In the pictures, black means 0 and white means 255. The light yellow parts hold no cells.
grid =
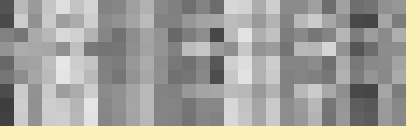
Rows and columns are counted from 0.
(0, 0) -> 83
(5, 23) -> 119
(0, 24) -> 161
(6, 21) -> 184
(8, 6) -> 225
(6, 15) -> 166
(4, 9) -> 152
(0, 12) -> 128
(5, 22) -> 128
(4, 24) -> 171
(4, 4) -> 230
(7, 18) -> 165
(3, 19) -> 155
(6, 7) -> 138
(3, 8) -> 118
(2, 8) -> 113
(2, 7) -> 134
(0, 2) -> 154
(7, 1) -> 206
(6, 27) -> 165
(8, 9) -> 164
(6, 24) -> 143
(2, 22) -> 118
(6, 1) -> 203
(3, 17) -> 199
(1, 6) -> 206
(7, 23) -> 118
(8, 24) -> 152
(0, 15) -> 108
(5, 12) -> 113
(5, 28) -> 170
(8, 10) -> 183
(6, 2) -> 146
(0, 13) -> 111
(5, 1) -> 141
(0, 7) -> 130
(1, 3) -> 202
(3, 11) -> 148
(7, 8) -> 145

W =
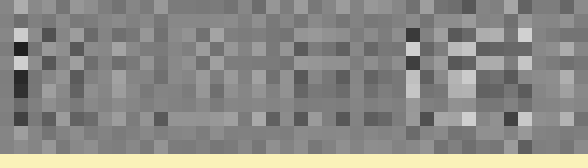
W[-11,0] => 134
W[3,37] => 104
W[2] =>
[135, 205, 140, 81, 134, 157, 106, 132, 111, 119, 151, 113, 139, 147, 113, 164, 127, 124, 127, 120, 116, 149, 153, 146, 142, 125, 139, 125, 142, 58, 130, 159, 89, 105, 173, 176, 119, 209, 132, 125, 116, 116]
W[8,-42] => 127
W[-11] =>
[134, 173, 137, 147, 117, 151, 142, 126, 115, 134, 123, 153, 123, 123, 121, 123, 115, 135, 109, 150, 125, 156, 120, 134, 156, 131, 152, 146, 135, 113, 158, 115, 110, 87, 133, 128, 166, 99, 125, 125, 103, 139]
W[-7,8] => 110
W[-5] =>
[127, 49, 120, 159, 137, 99, 143, 134, 157, 138, 121, 132, 131, 124, 151, 111, 144, 134, 148, 129, 146, 102, 121, 118, 108, 136, 112, 126, 120, 197, 116, 120, 176, 178, 98, 100, 118, 92, 134, 140, 160, 137]
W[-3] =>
[127, 65, 122, 94, 156, 98, 108, 141, 157, 124, 148, 89, 148, 148, 147, 152, 160, 123, 169, 96, 140, 88, 155, 127, 87, 131, 94, 103, 125, 154, 80, 166, 163, 207, 134, 145, 66, 201, 144, 141, 179, 114]
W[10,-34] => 126
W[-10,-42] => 130
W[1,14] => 136
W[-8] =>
[125, 32, 118, 153, 143, 89, 139, 136, 164, 137, 124, 123, 134, 127, 156, 114, 151, 132, 157, 121, 149, 91, 125, 116, 97, 136, 104, 120, 118, 207, 103, 126, 185, 196, 96, 100, 104, 104, 137, 142, 172, 134]
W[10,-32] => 122
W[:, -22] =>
[125, 134, 116, 149, 116, 147, 146, 136, 140, 126, 131]
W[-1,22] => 120
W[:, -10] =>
[110, 141, 89, 185, 88, 180, 176, 145, 163, 116, 128]
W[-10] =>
[130, 110, 128, 121, 139, 121, 125, 134, 139, 129, 136, 119, 136, 136, 136, 137, 140, 129, 143, 121, 134, 118, 138, 130, 118, 131, 120, 123, 129, 139, 117, 141, 141, 155, 131, 134, 112, 150, 135, 134, 146, 126]
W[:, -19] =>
[134, 130, 146, 116, 145, 120, 118, 127, 127, 136, 130]
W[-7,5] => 159
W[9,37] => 152
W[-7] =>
[135, 207, 141, 87, 131, 159, 110, 131, 110, 121, 148, 118, 137, 145, 113, 160, 125, 125, 123, 123, 116, 153, 150, 145, 145, 126, 142, 128, 142, 63, 134, 155, 88, 100, 171, 172, 126, 197, 131, 124, 112, 119]
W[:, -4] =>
[125, 135, 132, 137, 131, 140, 134, 132, 144, 131, 127]
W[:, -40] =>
[137, 128, 140, 118, 141, 119, 120, 128, 122, 134, 133]
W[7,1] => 107
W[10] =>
[132, 140, 133, 151, 122, 137, 143, 128, 126, 136, 122, 148, 124, 123, 129, 119, 123, 135, 119, 144, 131, 142, 120, 130, 144, 132, 142, 141, 131, 136, 147, 115, 128, 111, 123, 119, 155, 95, 127, 129, 118, 139]
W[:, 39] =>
[125, 134, 125, 142, 124, 142, 140, 133, 141, 129, 129]

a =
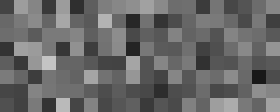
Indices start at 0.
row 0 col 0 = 68
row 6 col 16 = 77
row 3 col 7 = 114
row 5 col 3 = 117
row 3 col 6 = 61
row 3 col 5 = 145
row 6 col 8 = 92
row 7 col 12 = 74
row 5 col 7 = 114
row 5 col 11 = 68
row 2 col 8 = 141
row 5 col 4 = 108
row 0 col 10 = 161
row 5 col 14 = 119
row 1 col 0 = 104
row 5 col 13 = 87
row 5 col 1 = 102
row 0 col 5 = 47
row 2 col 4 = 122
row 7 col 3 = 52
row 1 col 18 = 121
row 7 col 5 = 69
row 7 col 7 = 72
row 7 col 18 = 100
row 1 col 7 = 179
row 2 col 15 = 83
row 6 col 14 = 108
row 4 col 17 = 107
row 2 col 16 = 132
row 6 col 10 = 72
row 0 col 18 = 108
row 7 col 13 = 129
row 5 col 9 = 150
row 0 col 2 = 133
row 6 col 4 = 111

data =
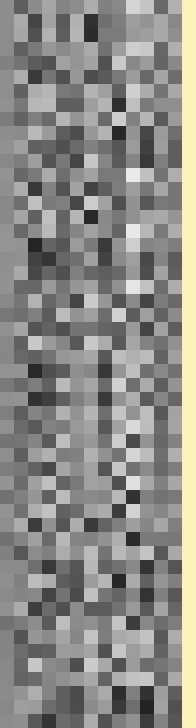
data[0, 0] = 141
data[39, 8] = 185
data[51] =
[140, 143, 88, 52, 107, 97, 172, 82, 126, 146, 60, 132, 86]
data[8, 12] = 155
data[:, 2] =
[139, 69, 81, 122, 92, 57, 173, 184, 127, 185, 97, 158, 121, 56, 191, 97, 140, 36, 66, 71, 103, 178, 127, 84, 200, 97, 40, 125, 49, 132, 89, 133, 157, 98, 159, 150, 174, 60, 160, 140, 111, 188, 136, 62, 141, 150, 92, 199, 107, 174, 156, 88]
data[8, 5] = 149
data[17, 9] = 206
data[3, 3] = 151
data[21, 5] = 68
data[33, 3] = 72
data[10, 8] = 86
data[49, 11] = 158
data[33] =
[126, 120, 98, 72, 165, 141, 162, 85, 199, 114, 138, 104, 126]
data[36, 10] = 147
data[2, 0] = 140
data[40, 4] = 111
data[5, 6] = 78
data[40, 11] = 130
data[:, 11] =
[105, 168, 169, 102, 101, 165, 116, 142, 90, 155, 158, 127, 116, 166, 121, 169, 122, 138, 133, 163, 110, 124, 98, 161, 113, 99, 136, 94, 134, 88, 107, 103, 110, 104, 129, 115, 135, 167, 121, 87, 130, 149, 129, 164, 109, 88, 99, 118, 100, 158, 162, 132]
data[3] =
[140, 96, 122, 151, 138, 149, 170, 113, 157, 206, 200, 102, 175]
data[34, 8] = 79
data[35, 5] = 135
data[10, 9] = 155
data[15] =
[137, 165, 97, 191, 99, 181, 40, 137, 119, 145, 164, 169, 149]
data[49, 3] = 132
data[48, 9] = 193
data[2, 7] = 123
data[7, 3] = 186
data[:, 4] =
[132, 89, 93, 138, 161, 81, 121, 94, 181, 93, 80, 120, 110, 83, 127, 99, 105, 86, 102, 80, 117, 124, 188, 80, 135, 151, 92, 186, 96, 177, 124, 189, 126, 165, 100, 187, 97, 85, 184, 172, 111, 93, 116, 80, 189, 165, 156, 132, 144, 94, 95, 107]
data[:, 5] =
[140, 177, 181, 149, 149, 152, 115, 95, 149, 77, 106, 69, 143, 163, 70, 181, 133, 155, 112, 128, 150, 68, 147, 116, 87, 156, 143, 149, 128, 147, 153, 143, 129, 141, 121, 135, 108, 172, 132, 143, 85, 84, 75, 140, 139, 135, 154, 78, 154, 74, 76, 97]
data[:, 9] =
[212, 157, 153, 206, 136, 155, 207, 191, 129, 148, 155, 133, 234, 157, 146, 145, 232, 206, 159, 152, 229, 138, 92, 153, 166, 177, 190, 110, 174, 147, 217, 75, 212, 114, 224, 50, 210, 158, 44, 163, 137, 170, 133, 153, 61, 176, 157, 155, 193, 127, 110, 146]
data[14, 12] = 118
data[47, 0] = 136
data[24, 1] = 97
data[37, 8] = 127
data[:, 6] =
[173, 49, 44, 170, 163, 78, 180, 158, 173, 152, 129, 198, 162, 67, 204, 40, 161, 122, 160, 103, 162, 203, 159, 116, 201, 166, 135, 166, 147, 180, 164, 152, 177, 162, 161, 138, 160, 57, 130, 187, 183, 156, 191, 91, 144, 195, 164, 203, 168, 147, 139, 172]
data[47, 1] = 103

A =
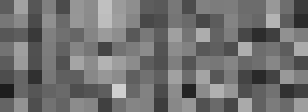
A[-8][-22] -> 93
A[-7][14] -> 72
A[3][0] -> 115
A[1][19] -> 180
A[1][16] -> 132
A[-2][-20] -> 86
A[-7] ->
[119, 137, 75, 144, 106, 151, 139, 189, 159, 134, 72, 78, 117, 106, 72, 92, 132, 111, 103, 180, 93, 43]
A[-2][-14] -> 208
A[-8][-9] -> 76
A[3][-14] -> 114
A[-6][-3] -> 63
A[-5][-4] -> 109
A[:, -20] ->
[86, 75, 57, 80, 79, 48, 86, 78]
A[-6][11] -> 94
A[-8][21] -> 59
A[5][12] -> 161
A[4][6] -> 140
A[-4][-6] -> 133
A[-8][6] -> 140
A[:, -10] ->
[120, 117, 160, 141, 127, 161, 140, 136]
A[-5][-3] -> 116
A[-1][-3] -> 124
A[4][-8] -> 123
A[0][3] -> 128
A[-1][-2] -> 106
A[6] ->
[29, 103, 86, 100, 106, 78, 84, 94, 208, 104, 130, 75, 140, 36, 139, 177, 150, 79, 97, 114, 49, 65]
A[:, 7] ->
[192, 189, 155, 68, 179, 151, 94, 64]
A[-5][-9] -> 130
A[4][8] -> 158
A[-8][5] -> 150
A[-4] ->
[92, 155, 79, 123, 81, 165, 140, 179, 158, 140, 93, 80, 127, 84, 123, 119, 133, 104, 111, 135, 106, 73]
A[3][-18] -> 98

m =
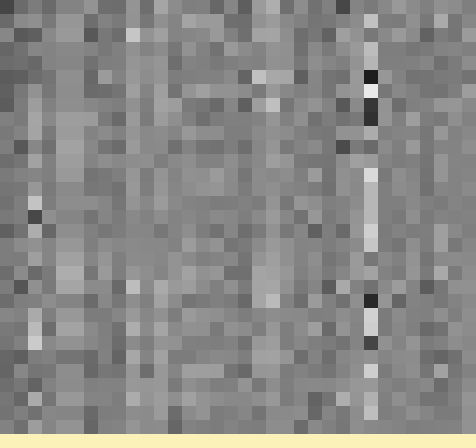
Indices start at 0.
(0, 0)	70
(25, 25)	140
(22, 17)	125
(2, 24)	159
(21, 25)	143
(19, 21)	129
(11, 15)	130
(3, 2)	134
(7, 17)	95
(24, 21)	135
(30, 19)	141
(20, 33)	145
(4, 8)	127
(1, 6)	110
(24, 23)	123
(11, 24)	140
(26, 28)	136
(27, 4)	140
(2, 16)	129
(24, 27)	145
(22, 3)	127
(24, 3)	137
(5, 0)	92
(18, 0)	125
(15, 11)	141
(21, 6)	107
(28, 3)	117
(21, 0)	109
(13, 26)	183
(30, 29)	126
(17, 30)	125
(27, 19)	141
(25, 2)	125
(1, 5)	150
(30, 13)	130
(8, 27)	148
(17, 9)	138
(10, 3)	112
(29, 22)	103
